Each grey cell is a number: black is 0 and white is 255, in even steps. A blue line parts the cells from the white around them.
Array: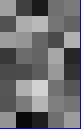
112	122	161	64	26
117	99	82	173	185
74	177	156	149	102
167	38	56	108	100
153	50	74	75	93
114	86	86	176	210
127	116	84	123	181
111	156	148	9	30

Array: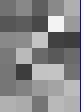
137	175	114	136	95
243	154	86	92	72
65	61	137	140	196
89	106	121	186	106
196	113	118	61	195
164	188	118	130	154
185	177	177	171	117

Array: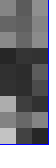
91	143	133
96	132	101
103	139	137
52	50	38
44	92	48
45	75	49
62	49	173
104	132	131
66	38	195

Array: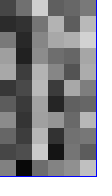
103	121	70	112	207	95
93	185	43	50	117	179
175	210	121	40	134	168
102	166	159	33	140	110
83	172	168	61	179	134
168	126	55	73	185	59
96	102	92	58	162	37
105	183	139	52	160	149
113	119	102	61	182	50
117	92	70	78	202	20
144	192	129	8	109	131

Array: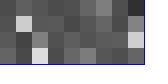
79	48	76	95	85	76	80	101	126
75	131	81	205	88	89	73	86	101
93	207	89	68	128	81	94	83	91
79	101	100	73	221	76	103	124	86

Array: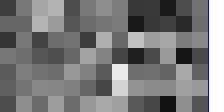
77	114	62	120	166	179	77	121	142	125	56	57	26
41	109	102	102	180	155	86	108	117	123	25	56	64
124	137	53	120	67	109	115	61	175	104	193	157	167
21	73	119	110	86	78	103	163	131	69	31	74	154
169	98	91	126	114	109	152	129	90	234	110	112	100
160	153	96	116	136	134	128	102	70	212	147	139	138
143	84	77	142	107	157	108	152	169	160	89	71	18

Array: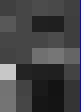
73	64	63	69	76
31	62	88	69	32
76	62	69	69	70
118	101	66	69	111
31	66	199	35	32
19	52	114	67	26
20	52	116	69	22
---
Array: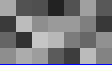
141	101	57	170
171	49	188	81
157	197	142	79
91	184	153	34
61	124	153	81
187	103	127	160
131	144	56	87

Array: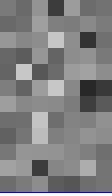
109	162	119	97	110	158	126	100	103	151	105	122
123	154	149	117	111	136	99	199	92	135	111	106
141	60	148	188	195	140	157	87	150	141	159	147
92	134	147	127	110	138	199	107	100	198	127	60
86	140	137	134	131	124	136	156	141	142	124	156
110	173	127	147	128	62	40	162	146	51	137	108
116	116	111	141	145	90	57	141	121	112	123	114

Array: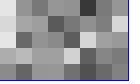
139	173	229	216	229
101	186	105	166	148
150	160	147	158	120
151	160	138	90	150
113	210	93	120	146
81	96	213	144	56
106	134	160	126	122
130	123	153	214	150

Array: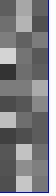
79	83	86	64	190	75	124	51	212	126	111	94
198	142	194	78	110	86	124	110	116	97	180	167
119	127	111	92	92	136	171	94	88	124	80	98

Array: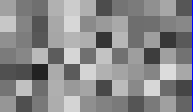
150	116	80	123	144	199	161
79	193	75	135	125	132	120
121	109	34	186	87	83	111
173	175	171	92	166	168	177
212	153	91	214	181	215	204
143	165	212	112	174	138	176
130	72	177	195	53	154	76
122	187	164	113	183	169	116
85	137	150	158	110	110	123
122	215	133	61	159	111	144
160	107	220	160	55	129	167
100	69	168	114	89	136	86

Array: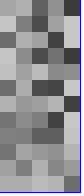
173	162	117	128	118	177	108	191	196	108	196	167
172	125	165	125	139	151	172	159	138	174	125	174
187	175	152	95	126	157	77	187	75	161	75	99
179	135	145	97	67	179	69	137	113	67	161	146
109	153	182	193	201	64	201	142	59	198	201	59

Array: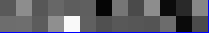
109	89
110	141
92	87
143	103
249	93
96	95
80	5
88	118
86	74
84	141
108	11
10	41
75	135

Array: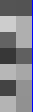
180	67	183	55	99	205	84
145	146	167	96	175	175	83

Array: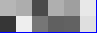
54	182
238	173
118	74
96	175
98	159
223	232
